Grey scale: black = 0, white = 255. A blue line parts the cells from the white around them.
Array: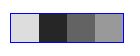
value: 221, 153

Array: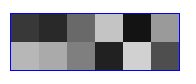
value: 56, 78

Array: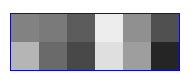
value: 130, 37

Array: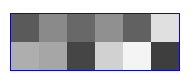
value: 90, 62

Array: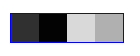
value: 48, 176

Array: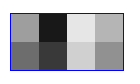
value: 158, 145
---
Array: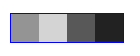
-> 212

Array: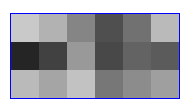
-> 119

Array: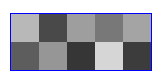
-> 54

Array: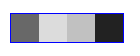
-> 220

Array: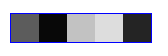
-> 194

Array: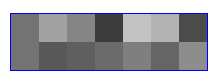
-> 127

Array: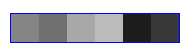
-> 187

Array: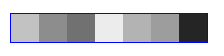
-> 179
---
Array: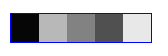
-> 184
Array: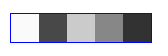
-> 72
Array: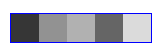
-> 146
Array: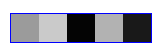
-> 202
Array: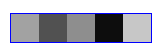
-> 81
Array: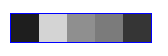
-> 212
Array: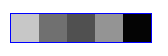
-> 112
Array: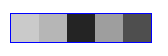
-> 182
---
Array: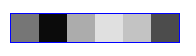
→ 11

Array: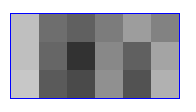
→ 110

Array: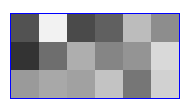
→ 242

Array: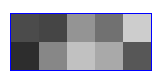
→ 69

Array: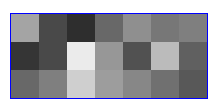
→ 73

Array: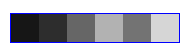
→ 45

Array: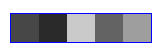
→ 42

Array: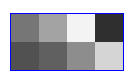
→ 163

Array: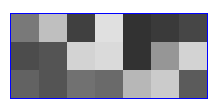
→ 191

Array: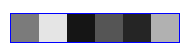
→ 229
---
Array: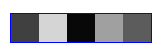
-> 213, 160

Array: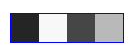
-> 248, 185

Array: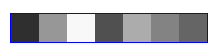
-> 248, 172

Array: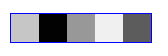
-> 240, 198

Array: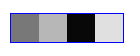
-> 224, 183

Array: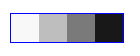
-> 248, 190

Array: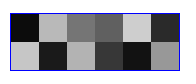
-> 206, 198

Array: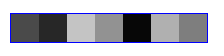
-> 196, 176

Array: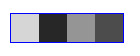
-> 214, 149

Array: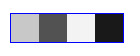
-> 243, 200
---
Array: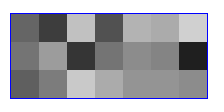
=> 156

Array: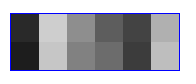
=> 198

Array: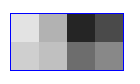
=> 192

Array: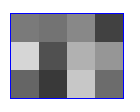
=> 80

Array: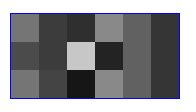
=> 60

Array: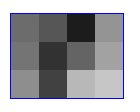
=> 50

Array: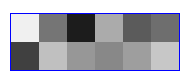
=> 192

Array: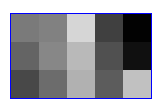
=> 135

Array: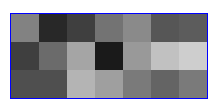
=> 107
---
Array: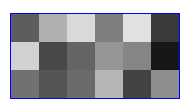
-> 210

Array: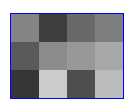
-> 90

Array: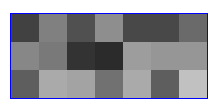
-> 135

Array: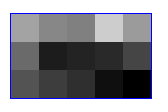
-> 106

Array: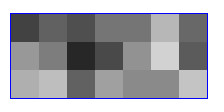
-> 152

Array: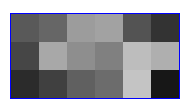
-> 70

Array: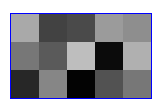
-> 119

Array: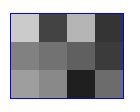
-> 129

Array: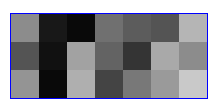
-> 84

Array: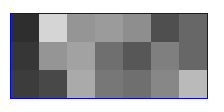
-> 54
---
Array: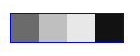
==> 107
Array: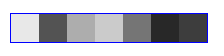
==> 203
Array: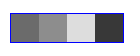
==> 107
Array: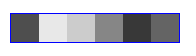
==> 204
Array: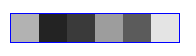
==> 58
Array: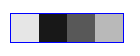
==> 230
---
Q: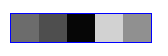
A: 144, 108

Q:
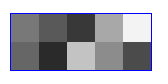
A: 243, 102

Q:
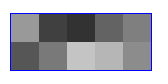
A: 127, 86

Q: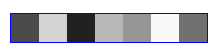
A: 112, 75

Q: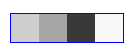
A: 247, 206

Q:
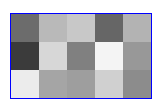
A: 179, 236

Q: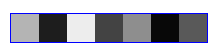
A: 89, 180

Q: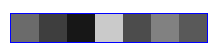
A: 89, 107

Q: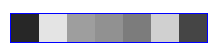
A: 69, 39
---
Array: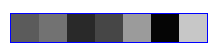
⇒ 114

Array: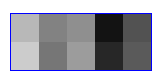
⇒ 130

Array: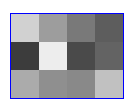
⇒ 157

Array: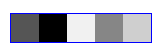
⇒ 0

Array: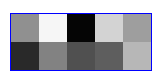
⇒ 246

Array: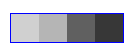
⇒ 181

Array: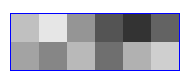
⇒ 230

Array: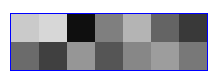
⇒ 215

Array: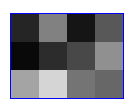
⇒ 129
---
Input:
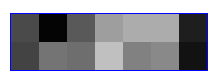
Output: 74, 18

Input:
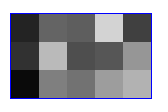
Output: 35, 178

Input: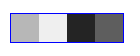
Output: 183, 94

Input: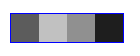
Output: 92, 30

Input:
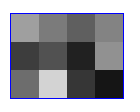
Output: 159, 21

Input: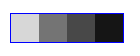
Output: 215, 21
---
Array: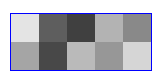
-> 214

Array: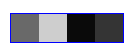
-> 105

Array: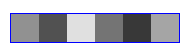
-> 165

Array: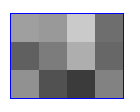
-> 174

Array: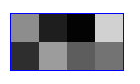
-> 156

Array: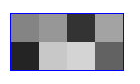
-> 200

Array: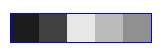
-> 186

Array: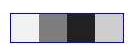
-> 206
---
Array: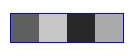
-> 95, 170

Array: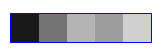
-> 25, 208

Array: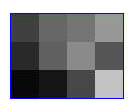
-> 64, 195

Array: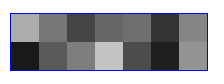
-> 173, 147

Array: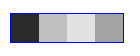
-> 42, 163

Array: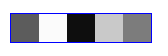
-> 92, 124

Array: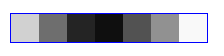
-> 209, 249

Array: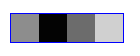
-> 141, 208

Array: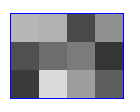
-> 183, 94
